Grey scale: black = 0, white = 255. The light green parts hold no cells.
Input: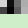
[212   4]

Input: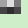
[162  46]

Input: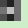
[ 69 192 107]

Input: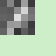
[ 84  89 221 119  67]

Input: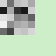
[213 169 131 179 214]

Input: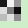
[ 25 125 143]

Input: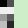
[  3 240]

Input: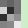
[112  45 143]
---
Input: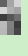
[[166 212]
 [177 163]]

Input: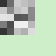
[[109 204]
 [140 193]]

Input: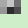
[[197 111]
 [ 44  76]]

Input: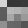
[[ 54  55]
 [184 179]]

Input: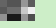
[[ 84  84]
 [108 108]]

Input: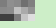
[[143 138]
 [140 193]]

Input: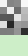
[[132 137]
 [236 108]]

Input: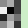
[[171  65]
 [  3  67]]
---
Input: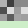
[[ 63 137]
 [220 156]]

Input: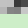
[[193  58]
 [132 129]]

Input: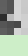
[[ 84 213]
 [ 84 214]]

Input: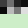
[[112  34]
 [186 120]]

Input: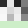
[[231  34]
 [215 232]]

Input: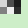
[[ 78  27]
 [238  44]]
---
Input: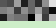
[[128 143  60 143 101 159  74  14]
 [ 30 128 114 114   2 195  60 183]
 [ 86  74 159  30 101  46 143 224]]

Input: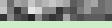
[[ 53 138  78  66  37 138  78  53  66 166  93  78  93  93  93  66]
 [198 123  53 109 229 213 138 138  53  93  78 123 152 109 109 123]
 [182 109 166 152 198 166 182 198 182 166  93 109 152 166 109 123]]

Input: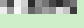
[[237 159 249 197 102 129 159 143 224 197  59]
 [159  71 237 209  44 143 117  71  44  87 117]]

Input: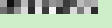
[[110  71 148 217  43 233  58 245  43  71 217 122 217  43]
 [162  16  84 187  58 201  98 148 136  58  84 187 162 174]]

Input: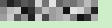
[[157 201  88 143  34 213  73 157 171 187 127  19  48 171]
 [143 187 201  19  48 127 187 157 171  19 227 213 157  34]
 [ 88  34  60  88  73 213 115 227 102 127 115 143 187 143]]

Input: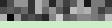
[[ 80  93  80 105  52 177 105 148  93  52 189 164 177 121  64  93]
 [ 39  80 148 148  52 177 134  39 121  64  93 164  24 121 121  52]
 [177   9 148  64  80  64  39 134 202  93 105 134 134 121 105 189]]

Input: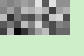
[[ 64 176   8  50 104 160 188  76 104 104]
 [131 160 118 188 176 200 176  64 160 176]
 [144 131 144 160 144 227  90 227 144 144]
 [ 90 118  76 188 131 214 104  76 131 118]
 [188  50 118  90  76 144  64 200 214  76]]

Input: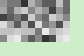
[[135 219 233 149  93 135  51  79 219 233]
 [192 192 204 192 192 120 233 178 204 219]
 [219 165  93 178  79 219 120 149  79 204]
 [149 120 120  51 178 135  93  93 192 106]
 [165 106 178 204 135 178 149  65 149 106]
 [ 65  93 120  79 204 135 106 204 178 135]]

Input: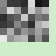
[[122 216 162  70 200 149 186]
 [109 174  97 149 122 162 122]
 [232 149 174 186  70 149  82]
 [ 45  82  97 200  82 122 109]
 [ 57  70 135  97  45 174 200]
 [135  57  57  45 216  20  33]]
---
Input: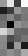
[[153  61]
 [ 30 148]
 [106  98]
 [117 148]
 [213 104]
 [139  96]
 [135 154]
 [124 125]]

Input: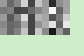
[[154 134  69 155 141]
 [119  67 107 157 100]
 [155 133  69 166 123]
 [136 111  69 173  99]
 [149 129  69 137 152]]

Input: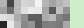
[[178 184 209 181 179]
 [159 186 236 167 192]
 [224 171  94 171 130]
 [ 38 186 148 125 122]]

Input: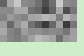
[[100 199 132  77 203 133]
 [139 168 112  63 167 119]
 [130 141 163 184 127 157]
 [156 149 114  58 163 119]
 [169 120 141 133 136 157]
 [154 125 160 176 113 160]]

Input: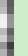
[[176]
 [189]
 [239]
 [241]
 [185]
 [206]
 [148]
 [177]]

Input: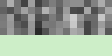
[[115 113 159  98 103 142  89 172]
 [ 98 115 128 177  92  75 166 116]
 [121  74 163  91 100 206 106 198]
 [124  96 151 122 135 200  70 156]
 [115 112 149  82 143 170  69 171]]

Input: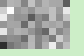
[[141 175 194 179 167]
 [206 154 147 175 155]
 [236 147  92 123 145]
 [150 165 178 172 173]
 [229 177 148 103 137]
 [131 139 181 160 205]
 [ 46 134 184 173 146]]

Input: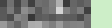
[[ 69  69  64 107 175 102 104]
 [ 89  81 123 111 212 105  64]
 [ 90 133  55  96  98  92 111]
 [154 101 171 142 154 131 109]]
